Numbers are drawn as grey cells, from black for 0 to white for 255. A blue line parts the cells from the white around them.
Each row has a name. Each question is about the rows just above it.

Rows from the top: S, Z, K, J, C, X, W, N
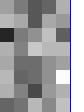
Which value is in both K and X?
[145]
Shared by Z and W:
[153]
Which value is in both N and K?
[192]
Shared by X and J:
[184]
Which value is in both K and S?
[123]

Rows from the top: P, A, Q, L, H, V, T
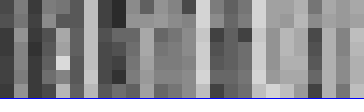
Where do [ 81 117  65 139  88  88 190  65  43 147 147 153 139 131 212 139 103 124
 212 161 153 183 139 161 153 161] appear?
A
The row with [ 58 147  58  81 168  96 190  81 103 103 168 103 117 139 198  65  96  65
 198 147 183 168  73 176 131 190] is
Q

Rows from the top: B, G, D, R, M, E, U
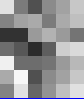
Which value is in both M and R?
[109]
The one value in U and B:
[225]

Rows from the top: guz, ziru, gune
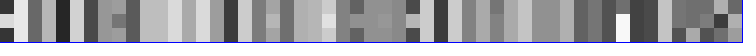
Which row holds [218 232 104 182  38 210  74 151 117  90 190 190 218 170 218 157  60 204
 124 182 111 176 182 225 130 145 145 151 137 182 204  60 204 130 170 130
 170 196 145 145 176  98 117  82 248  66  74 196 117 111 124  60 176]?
ziru
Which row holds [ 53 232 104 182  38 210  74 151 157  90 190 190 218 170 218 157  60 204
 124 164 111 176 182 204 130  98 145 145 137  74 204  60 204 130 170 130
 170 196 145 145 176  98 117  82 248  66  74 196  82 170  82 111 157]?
gune
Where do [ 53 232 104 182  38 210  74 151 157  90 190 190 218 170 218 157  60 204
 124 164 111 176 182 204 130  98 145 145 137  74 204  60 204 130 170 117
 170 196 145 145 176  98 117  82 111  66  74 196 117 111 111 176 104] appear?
guz

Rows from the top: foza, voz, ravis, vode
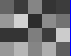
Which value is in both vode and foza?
[133]
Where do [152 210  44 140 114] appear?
voz
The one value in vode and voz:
[152]
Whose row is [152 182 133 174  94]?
vode

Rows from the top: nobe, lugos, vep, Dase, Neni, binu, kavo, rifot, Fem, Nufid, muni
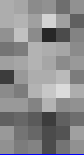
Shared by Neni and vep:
[139]
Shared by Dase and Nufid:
[116]
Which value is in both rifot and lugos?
[179]
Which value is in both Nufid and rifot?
[153]
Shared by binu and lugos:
[173]
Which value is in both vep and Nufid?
[75]
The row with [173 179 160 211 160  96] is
lugos

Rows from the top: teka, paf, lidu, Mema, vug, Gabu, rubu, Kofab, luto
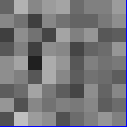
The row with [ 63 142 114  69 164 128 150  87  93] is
lidu
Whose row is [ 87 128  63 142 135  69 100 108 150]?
Mema
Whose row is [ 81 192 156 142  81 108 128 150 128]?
luto
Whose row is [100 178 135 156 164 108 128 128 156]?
teka
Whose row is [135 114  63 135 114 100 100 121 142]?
paf

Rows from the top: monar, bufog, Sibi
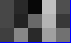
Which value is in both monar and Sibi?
[41]
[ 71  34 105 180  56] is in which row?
bufog
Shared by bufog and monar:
[71]

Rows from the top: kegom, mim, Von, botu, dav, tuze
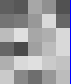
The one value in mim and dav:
[217]
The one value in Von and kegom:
[167]
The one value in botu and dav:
[217]
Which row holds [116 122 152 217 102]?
mim
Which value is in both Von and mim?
[217]
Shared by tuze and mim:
[152]

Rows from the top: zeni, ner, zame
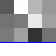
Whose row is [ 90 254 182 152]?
zeni
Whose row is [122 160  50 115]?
zame

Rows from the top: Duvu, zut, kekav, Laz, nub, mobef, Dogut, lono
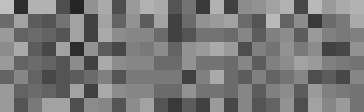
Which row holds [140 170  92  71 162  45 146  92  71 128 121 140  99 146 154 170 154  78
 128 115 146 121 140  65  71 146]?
Laz
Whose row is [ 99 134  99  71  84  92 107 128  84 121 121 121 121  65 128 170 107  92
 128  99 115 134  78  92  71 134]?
mobef
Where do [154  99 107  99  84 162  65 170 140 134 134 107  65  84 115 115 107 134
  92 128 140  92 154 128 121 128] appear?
kekav
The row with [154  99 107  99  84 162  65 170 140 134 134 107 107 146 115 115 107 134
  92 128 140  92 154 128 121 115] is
Dogut
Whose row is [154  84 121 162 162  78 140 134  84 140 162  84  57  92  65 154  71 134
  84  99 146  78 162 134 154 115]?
lono

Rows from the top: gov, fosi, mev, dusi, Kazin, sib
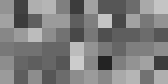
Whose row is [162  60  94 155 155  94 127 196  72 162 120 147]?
fosi
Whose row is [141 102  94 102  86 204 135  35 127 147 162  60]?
Kazin

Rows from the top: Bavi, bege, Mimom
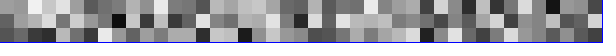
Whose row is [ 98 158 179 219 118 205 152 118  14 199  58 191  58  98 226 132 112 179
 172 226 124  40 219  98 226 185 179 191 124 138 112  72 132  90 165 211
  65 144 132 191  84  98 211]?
bege
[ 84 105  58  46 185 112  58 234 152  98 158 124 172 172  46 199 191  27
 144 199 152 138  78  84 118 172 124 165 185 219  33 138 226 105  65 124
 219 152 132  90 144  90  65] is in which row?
Mimom

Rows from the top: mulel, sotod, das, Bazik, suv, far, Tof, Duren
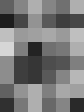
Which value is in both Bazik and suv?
[127]
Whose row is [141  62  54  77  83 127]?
suv
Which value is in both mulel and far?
[133]
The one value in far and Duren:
[133]

